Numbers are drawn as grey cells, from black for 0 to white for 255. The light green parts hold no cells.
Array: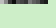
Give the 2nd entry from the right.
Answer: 42
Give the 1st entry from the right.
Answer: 28
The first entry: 190
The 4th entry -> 13

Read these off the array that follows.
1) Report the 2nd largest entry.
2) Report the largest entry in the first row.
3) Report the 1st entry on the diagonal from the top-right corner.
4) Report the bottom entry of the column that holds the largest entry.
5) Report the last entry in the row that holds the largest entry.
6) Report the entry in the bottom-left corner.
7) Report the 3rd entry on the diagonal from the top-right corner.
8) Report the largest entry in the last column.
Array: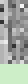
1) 234
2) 207
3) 136
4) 219
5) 108
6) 179
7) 164
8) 195

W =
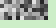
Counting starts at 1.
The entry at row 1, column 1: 211
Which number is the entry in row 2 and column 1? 82
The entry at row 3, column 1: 226
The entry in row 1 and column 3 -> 82
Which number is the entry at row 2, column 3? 185
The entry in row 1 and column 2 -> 125
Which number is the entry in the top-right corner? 157
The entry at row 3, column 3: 170
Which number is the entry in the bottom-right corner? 37
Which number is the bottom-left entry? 185

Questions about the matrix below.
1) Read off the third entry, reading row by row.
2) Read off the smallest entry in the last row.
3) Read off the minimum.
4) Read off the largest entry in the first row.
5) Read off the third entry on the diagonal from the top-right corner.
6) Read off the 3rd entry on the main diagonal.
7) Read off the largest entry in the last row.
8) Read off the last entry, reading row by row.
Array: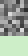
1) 146
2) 87
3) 46
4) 174
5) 186
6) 118
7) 174
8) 102

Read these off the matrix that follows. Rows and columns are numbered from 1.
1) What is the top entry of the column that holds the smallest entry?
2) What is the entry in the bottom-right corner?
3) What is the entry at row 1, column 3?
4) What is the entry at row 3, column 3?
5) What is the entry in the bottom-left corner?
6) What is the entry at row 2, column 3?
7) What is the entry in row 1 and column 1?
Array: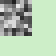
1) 31
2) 62
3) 77
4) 188
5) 188
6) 132
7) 92

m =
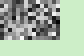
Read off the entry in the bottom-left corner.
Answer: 60
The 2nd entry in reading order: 127
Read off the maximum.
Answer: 251
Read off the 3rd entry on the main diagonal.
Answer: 113
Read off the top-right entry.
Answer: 167
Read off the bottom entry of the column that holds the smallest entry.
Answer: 113
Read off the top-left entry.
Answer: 154
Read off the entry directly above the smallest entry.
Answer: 86
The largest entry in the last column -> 239
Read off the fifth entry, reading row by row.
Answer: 46
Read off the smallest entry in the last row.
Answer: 31
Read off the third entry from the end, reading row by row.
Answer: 113
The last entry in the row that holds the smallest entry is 6
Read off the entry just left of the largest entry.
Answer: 167
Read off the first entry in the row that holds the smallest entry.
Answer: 182
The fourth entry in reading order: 74
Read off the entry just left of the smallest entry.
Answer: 46
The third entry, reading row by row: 139
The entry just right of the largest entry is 100
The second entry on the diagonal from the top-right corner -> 182
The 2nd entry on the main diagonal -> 223
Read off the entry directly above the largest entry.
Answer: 127
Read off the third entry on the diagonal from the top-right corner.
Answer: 100
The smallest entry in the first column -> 31

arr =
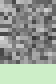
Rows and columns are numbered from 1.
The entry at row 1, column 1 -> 180
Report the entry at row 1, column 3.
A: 128
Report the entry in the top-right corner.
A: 154
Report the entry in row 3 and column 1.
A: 180
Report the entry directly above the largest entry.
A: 72
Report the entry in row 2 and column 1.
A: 194
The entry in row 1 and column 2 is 128
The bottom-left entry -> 115
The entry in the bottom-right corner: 128
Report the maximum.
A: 219

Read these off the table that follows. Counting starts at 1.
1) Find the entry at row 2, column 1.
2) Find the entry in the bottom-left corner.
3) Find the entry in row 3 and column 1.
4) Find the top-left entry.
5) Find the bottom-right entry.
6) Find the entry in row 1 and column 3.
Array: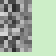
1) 157
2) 169
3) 141
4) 85
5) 169
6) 72

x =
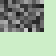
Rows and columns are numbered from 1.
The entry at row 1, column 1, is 80
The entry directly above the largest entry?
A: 55
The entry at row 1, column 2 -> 41
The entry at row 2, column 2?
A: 55
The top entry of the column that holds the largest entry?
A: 160
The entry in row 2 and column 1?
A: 120
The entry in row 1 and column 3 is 136
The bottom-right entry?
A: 41
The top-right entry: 187
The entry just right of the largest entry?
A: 28
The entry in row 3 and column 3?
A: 41
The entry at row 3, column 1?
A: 148
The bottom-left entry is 92
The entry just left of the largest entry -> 92
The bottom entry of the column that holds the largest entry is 203

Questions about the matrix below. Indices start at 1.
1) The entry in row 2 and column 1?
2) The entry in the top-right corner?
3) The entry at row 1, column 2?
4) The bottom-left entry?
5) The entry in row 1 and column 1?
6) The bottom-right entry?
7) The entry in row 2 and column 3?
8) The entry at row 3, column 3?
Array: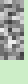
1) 127
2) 169
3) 195
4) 169
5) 156
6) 82
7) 82
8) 169
